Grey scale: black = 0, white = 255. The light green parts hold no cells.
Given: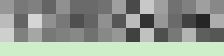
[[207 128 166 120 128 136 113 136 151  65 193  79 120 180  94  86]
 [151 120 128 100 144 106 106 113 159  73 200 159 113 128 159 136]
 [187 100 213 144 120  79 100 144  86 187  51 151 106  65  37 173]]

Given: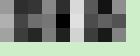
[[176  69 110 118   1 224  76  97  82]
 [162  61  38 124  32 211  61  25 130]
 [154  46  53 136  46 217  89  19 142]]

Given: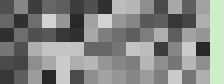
[[ 80 134  61 102  94  61  80  48 188 182 142  74 168  94 162]
 [ 48 110  80  88  55  48 168 126 110  94 126 174  94 162 150]
 [ 55  94 156  40 203  74 142 162 150 134 156 126 203 118 174]
 [118  80 174 195 195 195 102 102 118 195 188  61 134 203  40]
 [ 74  68 142 168 203 174 182 150 134 126 182 142 118 182 142]
 [102  48 110 210 150  40 162 210 150 134  88  94  55  68 174]]

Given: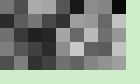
[[ 79 126  50  65 112  98 133 146 158]
 [ 44  91 118  72  50 158 152 104 193]
 [126  85  65  44 140 200  98  91 193]
 [118  79 171 165  85  24 140 133  10]
 [112  57  32  38 165 104 186 112 152]]

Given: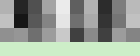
[[144 150 111 156 201  64 138  64 156 132]
 [178  37  80 164 235  95 178  44 125 186]
 [193  22  88 132 229 111 170  52 117 193]]

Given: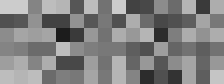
[[204 204 132 189 181  86 189 114 204  66  72 140 107 181  58 173]
 [189 181 189 107 126 120 165 120 181 132  44  80  51 165  94 197]
 [158 173 132 173  72  72 158 114 181 101 152  86 140 165 101 152]
 [140 165 158 165  28  58 152 114 173 152 181  44 126 173 146 173]
 [132 126 107 107 189 140 126 120 120  94  80 158 101 114  94 114]
 [ 80  86 146  66  66 146  86 120  80 173 107  72  80  94 165 120]]

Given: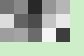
[[158 164 107 245  61]
 [114 137  40 150 182]
 [221  99  76 196 233]]
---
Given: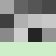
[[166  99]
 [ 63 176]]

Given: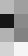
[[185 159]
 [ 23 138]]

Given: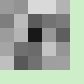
[[155 147]
 [126 187]]

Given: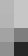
[[183 198]
 [181 198]]

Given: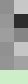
[[143 199]
 [151  45]]

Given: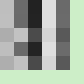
[[190 107]
 [191 106]]

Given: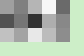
[[159 128]
 [ 82 118]]

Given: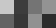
[[200  60]
 [ 99  55]]

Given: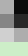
[[176  11]
 [133  40]]
